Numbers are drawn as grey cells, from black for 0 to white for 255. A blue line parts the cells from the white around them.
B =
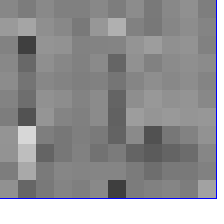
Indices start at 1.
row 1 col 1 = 135
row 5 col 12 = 132
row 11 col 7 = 62
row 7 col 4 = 132
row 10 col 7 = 133
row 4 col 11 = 143
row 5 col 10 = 136
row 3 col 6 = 131
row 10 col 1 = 125
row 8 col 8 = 138
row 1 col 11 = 144
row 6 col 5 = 131
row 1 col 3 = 137
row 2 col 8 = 129
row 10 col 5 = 132
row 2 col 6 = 151
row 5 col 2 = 116
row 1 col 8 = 140
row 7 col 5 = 128
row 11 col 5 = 127
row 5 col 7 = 117
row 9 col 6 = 114
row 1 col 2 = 124
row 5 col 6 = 129
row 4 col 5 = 129
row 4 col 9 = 129
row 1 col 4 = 128
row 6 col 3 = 145
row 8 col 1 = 148
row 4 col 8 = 145
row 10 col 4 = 134
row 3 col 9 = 157
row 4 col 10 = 139
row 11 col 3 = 121

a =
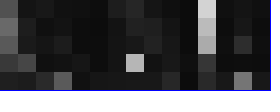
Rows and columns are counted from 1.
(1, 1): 81
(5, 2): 28
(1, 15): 16
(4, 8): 182
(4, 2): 70
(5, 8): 24
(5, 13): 24
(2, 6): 12
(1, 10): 15
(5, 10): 39
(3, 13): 15
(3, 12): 171
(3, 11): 12
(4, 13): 13
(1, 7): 29
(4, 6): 13
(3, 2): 26
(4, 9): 18
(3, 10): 23
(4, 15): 13
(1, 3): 24
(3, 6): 13

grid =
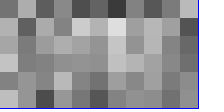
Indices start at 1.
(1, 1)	115
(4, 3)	130
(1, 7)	58
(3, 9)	182
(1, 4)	137
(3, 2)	123
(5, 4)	185
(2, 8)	159
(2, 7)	222
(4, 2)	126
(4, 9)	162
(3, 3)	156
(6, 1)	190
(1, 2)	173
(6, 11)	144
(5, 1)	130
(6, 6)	86
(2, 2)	96
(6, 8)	145

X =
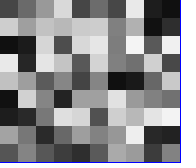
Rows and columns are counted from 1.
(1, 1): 70
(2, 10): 46
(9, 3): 87
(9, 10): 130
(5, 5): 68
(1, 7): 71
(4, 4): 196
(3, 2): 27
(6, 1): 17
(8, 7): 151
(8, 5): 158
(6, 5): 160
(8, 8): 238
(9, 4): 61
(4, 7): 128
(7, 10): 243
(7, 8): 184
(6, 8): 154
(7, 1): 29
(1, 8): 233
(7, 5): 214
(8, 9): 40
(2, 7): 128
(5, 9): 103
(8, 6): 130
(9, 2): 132
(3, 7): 125
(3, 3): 214

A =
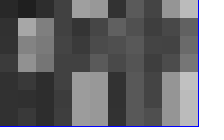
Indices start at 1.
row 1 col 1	40
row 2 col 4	65
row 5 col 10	149
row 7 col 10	149
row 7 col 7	50
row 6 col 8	88
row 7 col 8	88
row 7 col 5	156
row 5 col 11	193
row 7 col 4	62
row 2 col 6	70
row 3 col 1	50
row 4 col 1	59
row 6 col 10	149
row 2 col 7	96
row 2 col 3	127
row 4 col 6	90
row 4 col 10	76

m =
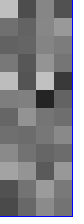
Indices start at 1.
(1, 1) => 191
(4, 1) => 120
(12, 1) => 74
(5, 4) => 57
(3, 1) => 98
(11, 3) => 155
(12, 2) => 104
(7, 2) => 147
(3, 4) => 124
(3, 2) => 101
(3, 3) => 132
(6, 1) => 126
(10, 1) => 163
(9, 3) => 102
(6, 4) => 99
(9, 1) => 138

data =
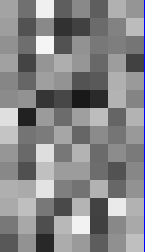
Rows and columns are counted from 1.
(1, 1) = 163
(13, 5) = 242
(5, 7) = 176
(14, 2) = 146
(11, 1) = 175
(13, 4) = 184
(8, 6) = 139
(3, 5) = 146
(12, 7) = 234
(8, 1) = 196
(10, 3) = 192
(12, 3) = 120
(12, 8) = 178
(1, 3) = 240
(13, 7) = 136
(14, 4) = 172
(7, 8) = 179
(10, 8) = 135
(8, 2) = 116
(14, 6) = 93
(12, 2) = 191
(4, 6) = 104
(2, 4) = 49
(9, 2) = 105
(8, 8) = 153
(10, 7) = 82
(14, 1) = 88
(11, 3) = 227
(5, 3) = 159
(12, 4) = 73
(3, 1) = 145
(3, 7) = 126
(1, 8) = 149
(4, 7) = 157

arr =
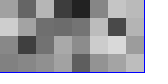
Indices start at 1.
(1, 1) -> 161
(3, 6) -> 204
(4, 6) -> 147
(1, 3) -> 182
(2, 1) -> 206
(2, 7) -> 73
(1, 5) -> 34
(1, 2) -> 101
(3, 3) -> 114
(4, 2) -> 135

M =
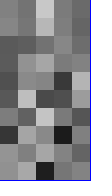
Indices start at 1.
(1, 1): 129
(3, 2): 94
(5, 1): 80
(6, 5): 156
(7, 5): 85
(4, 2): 146
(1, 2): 115
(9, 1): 148
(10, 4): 118
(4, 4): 123
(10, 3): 30
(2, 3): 183
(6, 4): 79
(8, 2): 165
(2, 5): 101

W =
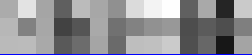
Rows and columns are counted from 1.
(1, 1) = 171
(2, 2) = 129
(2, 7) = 113
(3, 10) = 203
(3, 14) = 164
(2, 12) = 91
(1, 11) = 96
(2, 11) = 77
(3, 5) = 108
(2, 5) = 85
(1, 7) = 144
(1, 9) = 243
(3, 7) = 106
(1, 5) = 187
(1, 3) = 165
